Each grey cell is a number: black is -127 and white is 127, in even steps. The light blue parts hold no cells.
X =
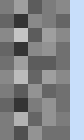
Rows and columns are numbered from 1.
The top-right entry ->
9
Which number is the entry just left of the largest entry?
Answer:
9
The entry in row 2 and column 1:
-26
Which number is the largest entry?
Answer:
69
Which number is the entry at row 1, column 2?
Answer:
31
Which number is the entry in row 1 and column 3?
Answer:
-35
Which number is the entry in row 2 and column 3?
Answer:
9
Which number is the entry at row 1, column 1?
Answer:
-3
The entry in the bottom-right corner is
-15

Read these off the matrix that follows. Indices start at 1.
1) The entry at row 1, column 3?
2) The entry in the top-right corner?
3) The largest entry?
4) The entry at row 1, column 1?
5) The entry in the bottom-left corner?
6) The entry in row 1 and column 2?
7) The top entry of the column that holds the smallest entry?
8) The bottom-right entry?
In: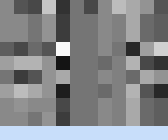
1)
-55
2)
-43
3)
121
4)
9
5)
9
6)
-43
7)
-77
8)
-33

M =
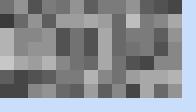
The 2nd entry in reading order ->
19
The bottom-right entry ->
19
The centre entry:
-45
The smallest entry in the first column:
-68
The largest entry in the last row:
40
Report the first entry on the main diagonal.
-13
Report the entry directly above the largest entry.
51
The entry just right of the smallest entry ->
-22
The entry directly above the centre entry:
-45
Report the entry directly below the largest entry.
-33
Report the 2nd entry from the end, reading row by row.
-22
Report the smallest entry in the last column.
-57
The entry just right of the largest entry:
40
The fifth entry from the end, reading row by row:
7
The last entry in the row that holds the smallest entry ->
40
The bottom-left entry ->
-57
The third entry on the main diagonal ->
7
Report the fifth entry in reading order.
-13
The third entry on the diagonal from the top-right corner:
-4

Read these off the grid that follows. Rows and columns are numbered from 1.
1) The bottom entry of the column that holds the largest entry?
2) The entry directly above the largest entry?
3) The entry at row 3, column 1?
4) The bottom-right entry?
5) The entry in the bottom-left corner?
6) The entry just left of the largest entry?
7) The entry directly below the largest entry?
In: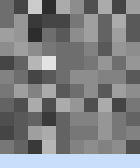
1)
54
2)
-8
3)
31
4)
-48
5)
-8
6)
54
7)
-38

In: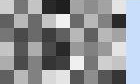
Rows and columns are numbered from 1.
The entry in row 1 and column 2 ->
-9
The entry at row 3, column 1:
-9
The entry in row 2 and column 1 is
-31
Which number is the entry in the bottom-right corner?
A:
-74
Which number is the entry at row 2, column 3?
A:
-21
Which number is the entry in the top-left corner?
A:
79
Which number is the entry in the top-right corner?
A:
100
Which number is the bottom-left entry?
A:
-31
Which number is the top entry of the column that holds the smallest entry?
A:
-96
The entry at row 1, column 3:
68
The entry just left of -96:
-86
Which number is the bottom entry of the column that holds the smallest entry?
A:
100

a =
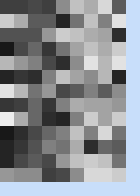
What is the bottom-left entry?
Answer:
23
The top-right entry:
-36
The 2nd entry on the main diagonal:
44
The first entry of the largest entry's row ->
109
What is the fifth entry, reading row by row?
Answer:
12
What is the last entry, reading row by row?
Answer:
76
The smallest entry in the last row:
-64
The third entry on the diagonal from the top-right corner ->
44
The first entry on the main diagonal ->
-64
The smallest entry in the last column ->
-91
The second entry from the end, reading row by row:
88
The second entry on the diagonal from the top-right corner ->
0
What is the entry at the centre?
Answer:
-55
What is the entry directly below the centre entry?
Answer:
0
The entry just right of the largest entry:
44
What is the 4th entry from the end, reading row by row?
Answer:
12
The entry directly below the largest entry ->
-103
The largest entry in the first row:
88
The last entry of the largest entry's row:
76

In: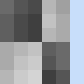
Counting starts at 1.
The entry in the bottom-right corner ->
-42
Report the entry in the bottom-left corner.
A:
54
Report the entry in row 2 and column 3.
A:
-64
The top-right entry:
32
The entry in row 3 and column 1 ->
-32
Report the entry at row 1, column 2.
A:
-42
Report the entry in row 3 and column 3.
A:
-64
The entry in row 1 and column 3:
-53
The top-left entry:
-21

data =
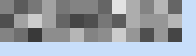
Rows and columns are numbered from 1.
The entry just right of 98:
45
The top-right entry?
-26
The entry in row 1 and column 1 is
3
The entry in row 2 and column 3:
76
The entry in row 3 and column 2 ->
-17
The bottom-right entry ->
-58
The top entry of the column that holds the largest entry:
98
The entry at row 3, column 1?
3
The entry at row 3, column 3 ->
-70
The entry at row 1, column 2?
-36
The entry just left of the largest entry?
-26

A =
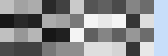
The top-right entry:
-19
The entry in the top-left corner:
64
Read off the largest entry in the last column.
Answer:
104
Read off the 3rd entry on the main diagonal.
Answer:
54
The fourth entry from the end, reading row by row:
94
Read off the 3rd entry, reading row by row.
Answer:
44
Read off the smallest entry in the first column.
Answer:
-104
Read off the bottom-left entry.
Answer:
-53
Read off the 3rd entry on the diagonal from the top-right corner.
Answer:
-31
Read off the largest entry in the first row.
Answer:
74

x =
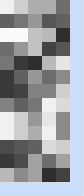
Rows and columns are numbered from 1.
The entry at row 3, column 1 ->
122
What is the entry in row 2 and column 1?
-30
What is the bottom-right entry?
-61
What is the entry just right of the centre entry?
2
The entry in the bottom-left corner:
57
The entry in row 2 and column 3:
23
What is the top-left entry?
112
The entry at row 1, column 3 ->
45
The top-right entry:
-18
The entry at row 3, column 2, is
122
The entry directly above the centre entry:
23
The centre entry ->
2

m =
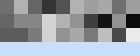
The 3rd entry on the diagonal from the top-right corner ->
62
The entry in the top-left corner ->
-16
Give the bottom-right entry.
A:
106
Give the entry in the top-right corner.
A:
30
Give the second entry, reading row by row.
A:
50
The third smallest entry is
-74
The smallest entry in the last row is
-55
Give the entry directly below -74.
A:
82
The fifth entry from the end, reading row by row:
40

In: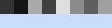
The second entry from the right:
-32
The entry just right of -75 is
-106

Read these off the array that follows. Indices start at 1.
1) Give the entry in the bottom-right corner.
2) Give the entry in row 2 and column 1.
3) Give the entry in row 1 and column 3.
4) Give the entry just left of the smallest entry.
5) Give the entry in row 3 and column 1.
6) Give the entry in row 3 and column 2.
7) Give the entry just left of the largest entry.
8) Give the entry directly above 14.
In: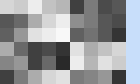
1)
-75
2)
-40
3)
109
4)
-22
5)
-31
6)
23
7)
109
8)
-63

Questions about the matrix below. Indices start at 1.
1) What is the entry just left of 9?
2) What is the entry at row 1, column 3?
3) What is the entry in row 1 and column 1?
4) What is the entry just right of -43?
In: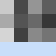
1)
-63
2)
21
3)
74
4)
-22
